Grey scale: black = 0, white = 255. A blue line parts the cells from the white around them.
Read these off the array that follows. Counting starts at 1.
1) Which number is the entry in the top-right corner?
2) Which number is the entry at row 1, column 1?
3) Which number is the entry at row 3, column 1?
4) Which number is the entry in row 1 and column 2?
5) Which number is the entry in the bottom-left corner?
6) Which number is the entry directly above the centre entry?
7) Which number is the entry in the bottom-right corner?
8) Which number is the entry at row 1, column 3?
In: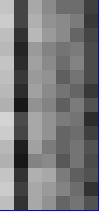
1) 63
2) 196
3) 190
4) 69
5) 190
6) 138
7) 82
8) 168

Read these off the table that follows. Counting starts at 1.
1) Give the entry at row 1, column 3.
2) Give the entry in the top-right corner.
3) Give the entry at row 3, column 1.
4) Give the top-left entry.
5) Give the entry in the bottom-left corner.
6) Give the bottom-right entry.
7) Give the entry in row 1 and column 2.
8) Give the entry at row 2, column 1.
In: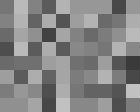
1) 130
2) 151
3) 106
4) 118
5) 144
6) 124
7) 186
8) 130

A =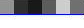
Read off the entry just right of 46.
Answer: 25
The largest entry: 205

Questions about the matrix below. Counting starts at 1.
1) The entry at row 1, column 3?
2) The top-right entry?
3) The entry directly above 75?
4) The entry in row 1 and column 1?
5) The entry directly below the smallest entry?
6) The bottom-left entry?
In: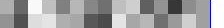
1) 249
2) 160
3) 112
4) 175
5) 154
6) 147
